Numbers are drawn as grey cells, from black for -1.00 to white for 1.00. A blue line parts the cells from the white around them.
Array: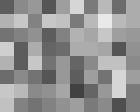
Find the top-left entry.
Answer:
-0.27
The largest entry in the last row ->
0.51
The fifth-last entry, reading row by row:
0.24
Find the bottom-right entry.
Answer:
-0.04
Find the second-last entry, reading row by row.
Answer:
-0.38
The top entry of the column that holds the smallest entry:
0.68
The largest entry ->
0.83
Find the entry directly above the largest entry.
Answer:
0.45
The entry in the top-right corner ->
0.35
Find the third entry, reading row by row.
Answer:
0.19
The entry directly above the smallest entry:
-0.27
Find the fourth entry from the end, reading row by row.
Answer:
-0.04
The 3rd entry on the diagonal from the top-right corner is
0.56
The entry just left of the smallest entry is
0.30
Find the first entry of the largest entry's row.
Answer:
0.40
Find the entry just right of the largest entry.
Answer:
0.45
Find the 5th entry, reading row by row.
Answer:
0.24
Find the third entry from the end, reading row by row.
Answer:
0.08
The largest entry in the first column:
0.62
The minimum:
-0.49
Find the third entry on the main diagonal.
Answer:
0.14

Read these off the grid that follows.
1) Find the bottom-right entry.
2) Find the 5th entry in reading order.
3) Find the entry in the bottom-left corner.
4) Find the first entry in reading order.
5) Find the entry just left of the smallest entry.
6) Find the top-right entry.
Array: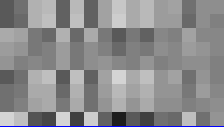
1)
0.16
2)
-0.24
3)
0.66
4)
-0.30
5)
-0.24
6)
0.11
